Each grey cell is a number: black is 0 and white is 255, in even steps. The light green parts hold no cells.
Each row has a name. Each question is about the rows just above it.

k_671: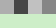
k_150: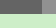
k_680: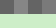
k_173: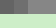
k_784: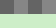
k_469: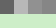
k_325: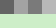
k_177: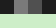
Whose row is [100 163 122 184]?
k_325
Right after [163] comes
[122]
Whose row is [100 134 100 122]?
k_680
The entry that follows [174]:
[70]
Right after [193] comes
[134]
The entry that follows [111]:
[134]
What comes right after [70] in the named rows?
[193]

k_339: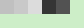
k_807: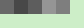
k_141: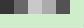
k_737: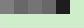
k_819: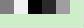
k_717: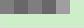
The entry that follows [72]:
[93]
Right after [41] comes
[159]
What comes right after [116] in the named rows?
[104]
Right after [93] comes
[149]

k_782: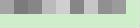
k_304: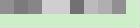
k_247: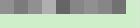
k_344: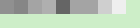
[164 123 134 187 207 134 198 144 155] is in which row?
k_782
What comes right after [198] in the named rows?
[144]

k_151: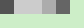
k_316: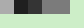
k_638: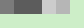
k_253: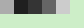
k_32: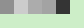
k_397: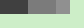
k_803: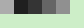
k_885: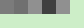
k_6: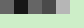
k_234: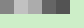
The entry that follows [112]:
[144]
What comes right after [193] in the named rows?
[172]
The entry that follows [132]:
[193]

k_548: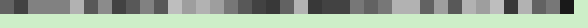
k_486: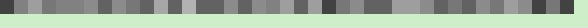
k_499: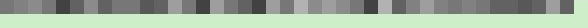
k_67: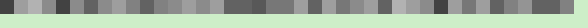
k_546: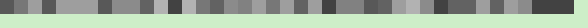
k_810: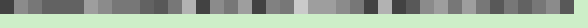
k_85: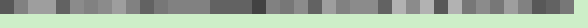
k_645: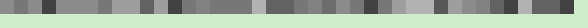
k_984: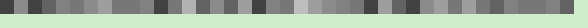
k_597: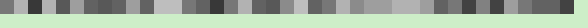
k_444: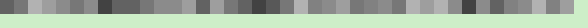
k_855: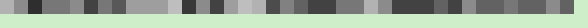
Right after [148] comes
[98]
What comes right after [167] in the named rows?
[98]
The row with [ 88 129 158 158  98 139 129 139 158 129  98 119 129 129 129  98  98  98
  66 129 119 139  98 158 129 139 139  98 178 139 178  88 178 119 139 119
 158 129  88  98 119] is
k_85
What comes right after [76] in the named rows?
[129]
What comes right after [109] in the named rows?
[139]

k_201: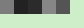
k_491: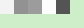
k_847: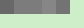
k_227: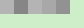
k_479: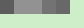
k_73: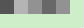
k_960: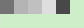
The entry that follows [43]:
[134]
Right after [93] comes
[146]
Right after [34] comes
[43]
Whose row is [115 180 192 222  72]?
k_960
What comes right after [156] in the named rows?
[253]
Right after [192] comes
[222]
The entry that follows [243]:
[146]

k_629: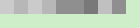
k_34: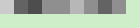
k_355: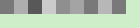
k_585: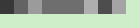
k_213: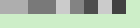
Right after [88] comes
[203]
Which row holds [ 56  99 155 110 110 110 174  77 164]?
k_585
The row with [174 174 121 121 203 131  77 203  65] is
k_213
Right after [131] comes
[77]
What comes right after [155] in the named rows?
[110]
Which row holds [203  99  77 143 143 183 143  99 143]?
k_34
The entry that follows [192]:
[143]

